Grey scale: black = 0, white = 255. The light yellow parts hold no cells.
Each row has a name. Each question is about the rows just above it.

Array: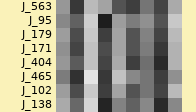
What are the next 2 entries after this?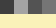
[ 68 186]
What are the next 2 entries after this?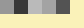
[ 62 117]
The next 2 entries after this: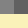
[136  42]
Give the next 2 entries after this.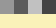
[170  62]
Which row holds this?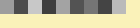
J_102
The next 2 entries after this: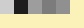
[ 83 200]
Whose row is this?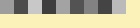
J_179

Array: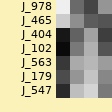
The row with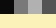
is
J_102
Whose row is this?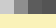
J_465

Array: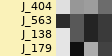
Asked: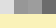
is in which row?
J_404
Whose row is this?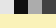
J_179

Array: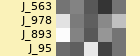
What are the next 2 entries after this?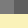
[137 192]
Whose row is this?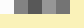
J_893
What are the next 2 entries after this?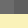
[232  66]
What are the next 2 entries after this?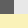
[ 66 116]

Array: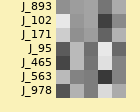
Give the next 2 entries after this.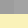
[117 171]
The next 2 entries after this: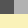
[125 218]
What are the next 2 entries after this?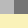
[224 131]
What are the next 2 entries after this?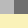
[232 105]

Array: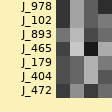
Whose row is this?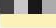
J_465
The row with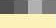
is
J_179
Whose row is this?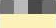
J_893

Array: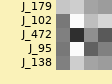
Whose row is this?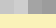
J_179
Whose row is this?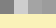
J_138
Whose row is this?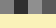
J_472
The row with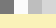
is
J_102

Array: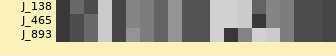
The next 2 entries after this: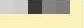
[76 76]
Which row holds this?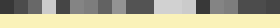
J_465
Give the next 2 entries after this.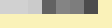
[76 69]
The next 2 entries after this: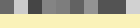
[209 203]

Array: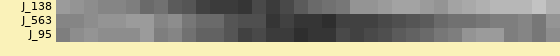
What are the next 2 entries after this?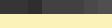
[85 91]
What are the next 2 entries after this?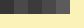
[106 113]

